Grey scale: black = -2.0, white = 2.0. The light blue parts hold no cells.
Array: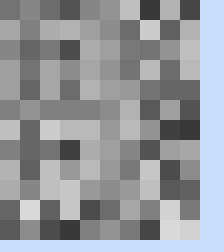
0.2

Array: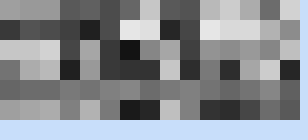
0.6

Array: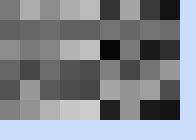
0.3

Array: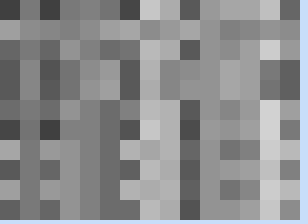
-0.1

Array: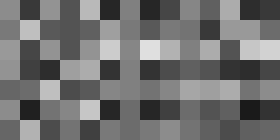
0.8

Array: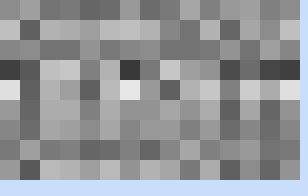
-0.6

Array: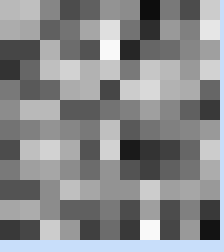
-0.9

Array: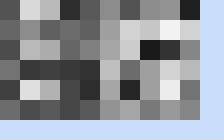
-0.8
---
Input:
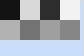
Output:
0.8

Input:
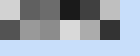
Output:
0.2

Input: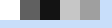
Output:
-0.5

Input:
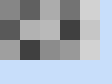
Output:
-1.0

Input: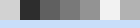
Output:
-0.1

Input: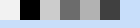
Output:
1.2

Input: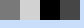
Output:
-0.1

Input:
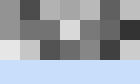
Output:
-0.3

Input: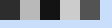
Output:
0.9
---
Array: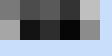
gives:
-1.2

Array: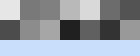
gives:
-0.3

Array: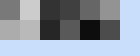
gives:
-0.4

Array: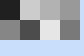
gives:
0.8

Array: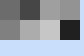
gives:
0.5

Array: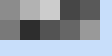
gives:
-0.9

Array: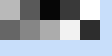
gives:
-1.1

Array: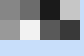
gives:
-1.6

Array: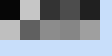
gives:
-0.8

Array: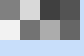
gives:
-1.0
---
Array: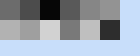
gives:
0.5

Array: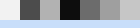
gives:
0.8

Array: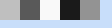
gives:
1.0

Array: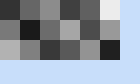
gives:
0.0

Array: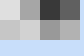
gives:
-0.5

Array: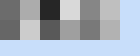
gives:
1.2

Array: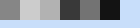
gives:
1.2
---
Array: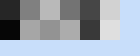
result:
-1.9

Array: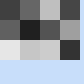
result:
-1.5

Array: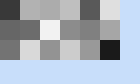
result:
-1.6

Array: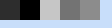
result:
-2.0

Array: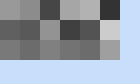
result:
-1.2

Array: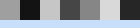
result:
-1.7

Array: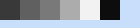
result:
-1.8

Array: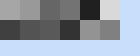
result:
-1.5
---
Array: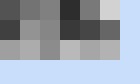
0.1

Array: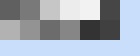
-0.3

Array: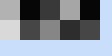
0.1

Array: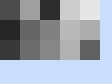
0.0

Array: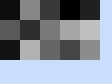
-0.1

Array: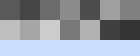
1.2

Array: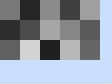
0.6

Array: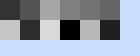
1.4

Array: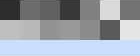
0.3

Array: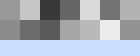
-0.6
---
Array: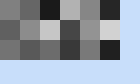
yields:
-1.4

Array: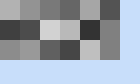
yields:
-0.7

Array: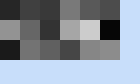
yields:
-0.8

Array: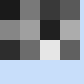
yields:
-0.6

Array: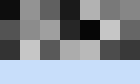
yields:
0.1

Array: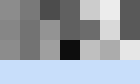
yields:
-0.6

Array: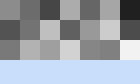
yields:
-1.5

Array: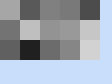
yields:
-0.8
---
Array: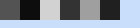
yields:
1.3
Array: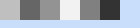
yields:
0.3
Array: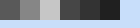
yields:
1.1
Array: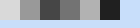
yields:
-0.9
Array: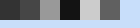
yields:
0.4
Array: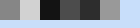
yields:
-1.7
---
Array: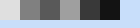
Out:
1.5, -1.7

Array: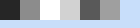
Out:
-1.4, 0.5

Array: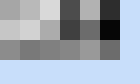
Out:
0.6, -0.3

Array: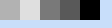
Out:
0.8, -2.0

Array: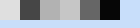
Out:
1.5, -1.9

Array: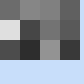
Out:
-0.3, -1.1

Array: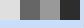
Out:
1.5, -1.3

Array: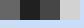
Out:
-0.4, 1.3

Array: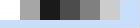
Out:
2.0, 1.2

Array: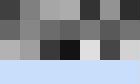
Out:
-1.0, 1.3
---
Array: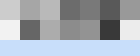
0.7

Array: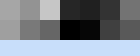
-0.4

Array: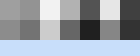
1.2

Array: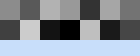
-1.7

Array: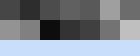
-1.8

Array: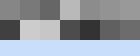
1.1

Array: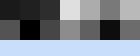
-0.9
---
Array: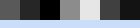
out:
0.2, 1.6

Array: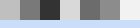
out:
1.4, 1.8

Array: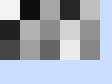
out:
0.2, 1.8

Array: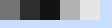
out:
-1.7, 1.6

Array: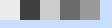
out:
1.2, 1.7

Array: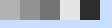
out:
-0.2, 1.6

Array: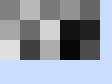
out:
1.3, 1.5
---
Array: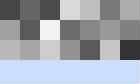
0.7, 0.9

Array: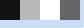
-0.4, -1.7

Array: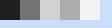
1.8, -1.5

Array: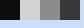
-1.1, -1.8

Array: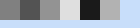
0.8, 0.0

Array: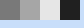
-1.5, -0.1
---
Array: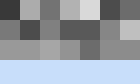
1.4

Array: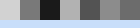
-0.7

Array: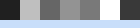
-0.1

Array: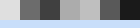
1.0

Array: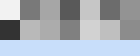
1.1

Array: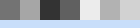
1.7
